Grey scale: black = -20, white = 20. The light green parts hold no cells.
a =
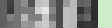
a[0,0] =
-5
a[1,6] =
16
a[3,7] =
5
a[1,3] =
-1
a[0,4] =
-7
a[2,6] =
11
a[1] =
[-5, -11, -2, -1, -1, 13, 16, 1, -8, 10, 9, -12, -7, -13]
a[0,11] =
-5
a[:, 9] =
[4, 10, 10, 10]
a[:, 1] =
[-10, -11, 0, -3]
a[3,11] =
-12
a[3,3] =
4
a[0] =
[-5, -10, -2, 2, -7, 10, 11, -2, -8, 4, 9, -5, -4, -13]
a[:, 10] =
[9, 9, 9, 9]
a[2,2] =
-2

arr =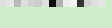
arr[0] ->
15
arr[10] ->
18
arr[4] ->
13
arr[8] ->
8
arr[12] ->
13

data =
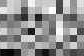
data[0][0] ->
4
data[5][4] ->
14
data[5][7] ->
6
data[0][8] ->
-8
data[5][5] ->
-3
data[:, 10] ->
[3, 4, -8, 0, 14, -9, 13, -9]
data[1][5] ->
8
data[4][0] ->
13
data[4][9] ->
7
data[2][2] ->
-7
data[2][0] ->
-6
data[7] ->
[-18, -19, -14, 4, 7, -12, -17, -10, 4, -5, -9, -7]
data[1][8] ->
-9
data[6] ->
[12, 6, 8, 2, -1, 10, 8, 3, -8, 5, 13, 1]
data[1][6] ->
14
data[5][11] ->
6
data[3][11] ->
-1
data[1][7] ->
20
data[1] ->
[16, 13, 10, -7, 10, 8, 14, 20, -9, 12, 4, 12]
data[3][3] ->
8
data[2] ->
[-6, 1, -7, -13, 5, -15, -2, 1, 9, -5, -8, 4]
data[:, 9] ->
[15, 12, -5, 2, 7, 0, 5, -5]
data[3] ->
[3, -1, 1, 8, 12, -2, 5, -2, 16, 2, 0, -1]
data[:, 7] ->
[12, 20, 1, -2, -5, 6, 3, -10]
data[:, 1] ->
[13, 13, 1, -1, 4, 0, 6, -19]
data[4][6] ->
4

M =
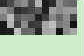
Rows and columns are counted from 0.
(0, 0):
-13
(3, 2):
-10
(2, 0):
0
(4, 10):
6
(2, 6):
-10
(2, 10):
-9
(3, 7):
10
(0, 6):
-16
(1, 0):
4
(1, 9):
4
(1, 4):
-9
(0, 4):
-8
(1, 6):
-15
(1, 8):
2

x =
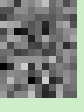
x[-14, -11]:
5
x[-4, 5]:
-4
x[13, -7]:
10
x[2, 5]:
-6
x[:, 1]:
[2, -7, -5, 6, 2, 6, -8, -2, 1, -13, 2, 9, -1, -6]
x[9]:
[-20, -13, 4, 12, -12, 4, -12, -3, 0, -2, -5]
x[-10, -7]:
-6
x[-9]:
[-3, 6, 5, 0, -15, -3, 6, -2, -3, 1, 6]
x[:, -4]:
[-3, -4, -6, -6, -5, -2, -9, -8, 9, -3, -5, -14, -5, -12]
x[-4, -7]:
-8
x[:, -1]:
[-2, 2, -9, -7, 3, 6, -6, 1, -2, -5, -1, -1, -2, -5]
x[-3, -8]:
2
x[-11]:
[8, 6, 5, -3, -7, -4, -14, -6, 3, 6, -7]
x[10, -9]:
1
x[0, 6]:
10
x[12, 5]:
-4
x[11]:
[-1, 9, 0, 2, -20, -11, 12, -14, -10, 3, -1]
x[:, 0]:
[5, -7, -11, 8, -9, -3, 5, -3, -5, -20, -2, -1, 1, 4]
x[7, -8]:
-8
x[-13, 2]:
2
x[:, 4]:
[1, -2, -2, -7, -6, -15, -9, -5, 3, -12, -8, -20, 4, 10]
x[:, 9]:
[-8, 3, -5, 6, 2, 1, -13, 3, 3, -2, 2, 3, -3, -5]
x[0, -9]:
-11
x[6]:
[5, -8, 0, 1, -9, -10, -3, -9, 1, -13, -6]

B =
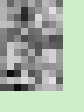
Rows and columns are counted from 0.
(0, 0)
7
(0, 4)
7
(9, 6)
2
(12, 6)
9
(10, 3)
10
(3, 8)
7
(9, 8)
4
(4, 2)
-5
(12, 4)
-4
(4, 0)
1
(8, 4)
-2
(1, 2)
4
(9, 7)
3
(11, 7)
15
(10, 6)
10
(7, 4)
7
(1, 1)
5
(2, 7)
9
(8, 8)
5
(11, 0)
6
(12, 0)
-8
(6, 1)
11
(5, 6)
-1
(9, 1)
12
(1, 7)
15
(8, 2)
11
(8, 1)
12
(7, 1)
12
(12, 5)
6
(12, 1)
-8
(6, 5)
-7
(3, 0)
10
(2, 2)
-5

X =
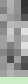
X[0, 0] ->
3
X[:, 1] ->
[8, 7, 4, 9, 12, 10, 0, -3, -8, 6, 8]
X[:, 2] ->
[3, 3, 2, 8, 2, 4, 4, 0, 5, -2, 6]
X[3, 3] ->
8
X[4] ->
[2, 12, 2, 15]
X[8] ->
[4, -8, 5, -6]
